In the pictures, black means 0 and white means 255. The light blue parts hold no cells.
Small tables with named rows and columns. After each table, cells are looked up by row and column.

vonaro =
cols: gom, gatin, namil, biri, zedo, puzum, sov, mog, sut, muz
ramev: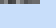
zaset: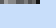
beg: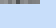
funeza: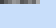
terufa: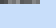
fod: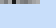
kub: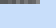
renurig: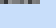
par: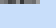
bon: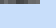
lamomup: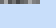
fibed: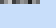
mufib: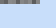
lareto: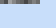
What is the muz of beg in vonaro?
130
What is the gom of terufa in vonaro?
73
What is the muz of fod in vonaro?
173
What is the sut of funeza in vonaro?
104
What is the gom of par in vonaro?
126
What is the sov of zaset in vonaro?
124
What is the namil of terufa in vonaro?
131
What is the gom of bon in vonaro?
88
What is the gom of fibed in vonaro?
86
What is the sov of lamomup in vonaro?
110
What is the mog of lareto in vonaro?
104
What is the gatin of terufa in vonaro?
83
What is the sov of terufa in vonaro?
98
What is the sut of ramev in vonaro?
108
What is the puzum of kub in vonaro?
95
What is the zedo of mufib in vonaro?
97
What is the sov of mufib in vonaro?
124
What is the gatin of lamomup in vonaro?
172
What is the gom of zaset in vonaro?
93
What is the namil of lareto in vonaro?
162
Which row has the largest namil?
fibed

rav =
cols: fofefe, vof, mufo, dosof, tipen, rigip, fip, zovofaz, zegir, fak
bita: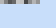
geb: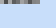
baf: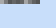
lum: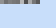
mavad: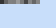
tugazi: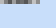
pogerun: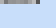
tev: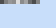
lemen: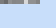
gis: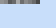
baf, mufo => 85
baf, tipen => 89
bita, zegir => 179
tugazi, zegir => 193
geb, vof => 78
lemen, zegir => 144
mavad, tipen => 154
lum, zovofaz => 169
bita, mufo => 85
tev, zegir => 76
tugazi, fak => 142
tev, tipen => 221
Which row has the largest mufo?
geb

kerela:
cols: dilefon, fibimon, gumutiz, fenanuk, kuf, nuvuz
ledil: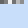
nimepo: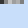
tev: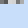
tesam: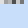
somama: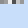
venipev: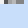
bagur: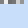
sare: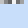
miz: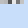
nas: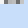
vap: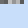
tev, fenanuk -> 211
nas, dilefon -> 243
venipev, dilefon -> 240
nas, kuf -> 110
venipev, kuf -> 132
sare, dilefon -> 193
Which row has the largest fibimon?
bagur

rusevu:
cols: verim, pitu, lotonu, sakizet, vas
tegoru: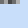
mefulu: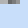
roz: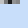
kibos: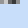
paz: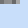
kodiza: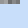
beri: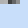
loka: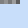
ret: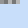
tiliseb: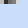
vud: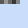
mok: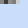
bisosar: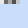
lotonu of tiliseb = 110
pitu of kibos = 203
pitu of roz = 119
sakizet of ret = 118
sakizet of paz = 104
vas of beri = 142
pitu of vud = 151
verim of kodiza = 149
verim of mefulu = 178
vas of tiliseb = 216
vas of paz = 166
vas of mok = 205
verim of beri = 177
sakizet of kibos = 57
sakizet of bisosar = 81
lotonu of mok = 144
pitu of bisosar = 105
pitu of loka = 147
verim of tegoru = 110

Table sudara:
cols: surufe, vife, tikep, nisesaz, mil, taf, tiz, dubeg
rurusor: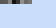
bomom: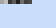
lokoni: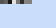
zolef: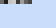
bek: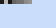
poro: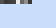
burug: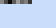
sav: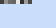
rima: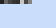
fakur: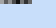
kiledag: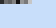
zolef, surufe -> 107
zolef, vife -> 32
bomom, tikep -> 55
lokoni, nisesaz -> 225
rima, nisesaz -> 52
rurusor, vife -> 91
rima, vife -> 101
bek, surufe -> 30
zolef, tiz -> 96
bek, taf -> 116
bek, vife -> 184
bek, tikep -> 24
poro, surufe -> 80
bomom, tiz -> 64
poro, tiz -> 143
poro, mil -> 235

